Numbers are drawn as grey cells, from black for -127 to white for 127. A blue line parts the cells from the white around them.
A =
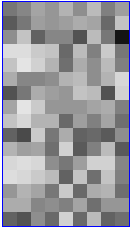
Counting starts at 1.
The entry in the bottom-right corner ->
-16
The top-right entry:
30
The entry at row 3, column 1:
14
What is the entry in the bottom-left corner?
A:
-29
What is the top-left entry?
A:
-8
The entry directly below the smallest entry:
-8
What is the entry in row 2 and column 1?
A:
-37
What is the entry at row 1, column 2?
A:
6
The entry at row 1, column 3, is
36
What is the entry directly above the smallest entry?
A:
67
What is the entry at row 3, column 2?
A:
67
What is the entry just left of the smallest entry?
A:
-8

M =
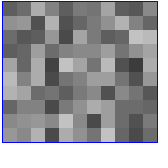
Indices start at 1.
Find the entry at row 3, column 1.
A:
-19
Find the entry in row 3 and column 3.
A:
-33
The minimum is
-67
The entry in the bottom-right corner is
-19
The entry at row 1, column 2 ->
-19
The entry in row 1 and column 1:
-33
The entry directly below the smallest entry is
-46
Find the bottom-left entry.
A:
23
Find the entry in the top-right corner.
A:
9
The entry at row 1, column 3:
44
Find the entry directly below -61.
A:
-53
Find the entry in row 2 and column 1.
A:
17
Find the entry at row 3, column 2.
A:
-40
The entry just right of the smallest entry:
44

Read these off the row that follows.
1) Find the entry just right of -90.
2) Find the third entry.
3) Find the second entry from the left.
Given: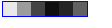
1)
-29
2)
-59
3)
28

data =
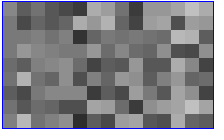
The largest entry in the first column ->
7
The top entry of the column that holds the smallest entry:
-68
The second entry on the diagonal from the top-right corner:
29
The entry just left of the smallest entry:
15
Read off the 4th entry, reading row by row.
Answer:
-40
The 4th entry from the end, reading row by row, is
-48
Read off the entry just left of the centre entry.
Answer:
-60
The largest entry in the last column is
44
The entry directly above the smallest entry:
-48
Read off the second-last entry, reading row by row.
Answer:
-26
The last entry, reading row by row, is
-34
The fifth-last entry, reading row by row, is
-40
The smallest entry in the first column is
-34
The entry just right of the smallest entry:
-34
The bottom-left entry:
0
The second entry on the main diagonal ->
-54
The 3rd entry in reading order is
-13
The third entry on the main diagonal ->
0
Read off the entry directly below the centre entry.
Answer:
-26
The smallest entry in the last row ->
-82
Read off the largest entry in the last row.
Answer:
56

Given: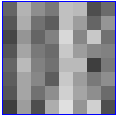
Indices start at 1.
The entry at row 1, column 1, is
-26
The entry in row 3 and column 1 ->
-57
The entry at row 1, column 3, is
14
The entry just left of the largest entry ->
45
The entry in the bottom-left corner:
-65
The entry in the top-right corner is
-20
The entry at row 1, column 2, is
51
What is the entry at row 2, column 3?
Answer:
-14
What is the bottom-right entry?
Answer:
-49
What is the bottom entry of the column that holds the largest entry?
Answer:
96
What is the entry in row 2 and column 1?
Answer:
-41
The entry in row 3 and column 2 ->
21
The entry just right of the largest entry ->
21
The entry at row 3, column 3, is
-26

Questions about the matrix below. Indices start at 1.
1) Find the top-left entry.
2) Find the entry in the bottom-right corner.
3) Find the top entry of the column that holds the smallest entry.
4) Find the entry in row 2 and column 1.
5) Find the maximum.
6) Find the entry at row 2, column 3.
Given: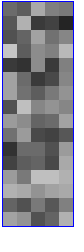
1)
-20
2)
49
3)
-6
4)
-40
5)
70
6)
-69

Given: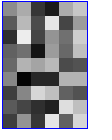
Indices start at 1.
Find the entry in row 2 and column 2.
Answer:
57
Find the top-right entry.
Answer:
71
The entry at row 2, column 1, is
-37
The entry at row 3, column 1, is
-80
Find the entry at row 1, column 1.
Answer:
13
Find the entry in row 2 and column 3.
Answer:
-52
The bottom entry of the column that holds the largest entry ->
20
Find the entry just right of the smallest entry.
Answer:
-88
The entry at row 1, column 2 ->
43
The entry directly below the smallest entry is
6
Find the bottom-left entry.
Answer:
-65
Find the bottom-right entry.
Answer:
86
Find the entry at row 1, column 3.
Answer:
-73
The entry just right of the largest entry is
-58

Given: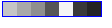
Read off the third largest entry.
41
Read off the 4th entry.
-41
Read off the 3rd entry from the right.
117

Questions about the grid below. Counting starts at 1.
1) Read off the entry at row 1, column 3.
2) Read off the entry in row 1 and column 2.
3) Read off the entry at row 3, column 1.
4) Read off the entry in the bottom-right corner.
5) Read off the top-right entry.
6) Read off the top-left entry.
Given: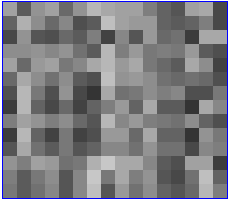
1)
19
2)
-36
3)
-55
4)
-1
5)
-55
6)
33

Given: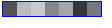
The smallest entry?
-71
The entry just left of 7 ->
73
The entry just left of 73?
59

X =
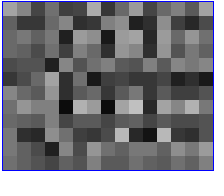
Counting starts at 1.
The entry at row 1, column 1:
35
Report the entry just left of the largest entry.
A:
35
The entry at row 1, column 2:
6
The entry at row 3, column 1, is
-22
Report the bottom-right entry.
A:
0
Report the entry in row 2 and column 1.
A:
-30
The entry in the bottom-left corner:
-15
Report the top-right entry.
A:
35
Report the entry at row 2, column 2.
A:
-72
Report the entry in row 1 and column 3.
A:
-58
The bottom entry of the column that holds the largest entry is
-15

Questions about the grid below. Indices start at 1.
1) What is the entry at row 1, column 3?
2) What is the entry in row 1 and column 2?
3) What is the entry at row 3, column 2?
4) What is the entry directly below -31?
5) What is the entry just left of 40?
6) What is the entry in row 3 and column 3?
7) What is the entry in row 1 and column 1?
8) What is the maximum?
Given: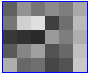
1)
-9
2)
19
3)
-78
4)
-9
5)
-1
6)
-84
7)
-31
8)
95

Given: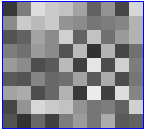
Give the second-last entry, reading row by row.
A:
-37
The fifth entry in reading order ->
66
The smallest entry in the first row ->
-71
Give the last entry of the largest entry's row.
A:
5
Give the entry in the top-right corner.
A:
87
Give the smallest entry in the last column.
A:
-29
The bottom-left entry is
-44
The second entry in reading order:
-2
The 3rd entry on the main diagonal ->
35
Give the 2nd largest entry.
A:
101
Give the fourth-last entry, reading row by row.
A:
-9
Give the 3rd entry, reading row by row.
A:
93
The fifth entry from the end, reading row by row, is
27
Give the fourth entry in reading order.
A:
74
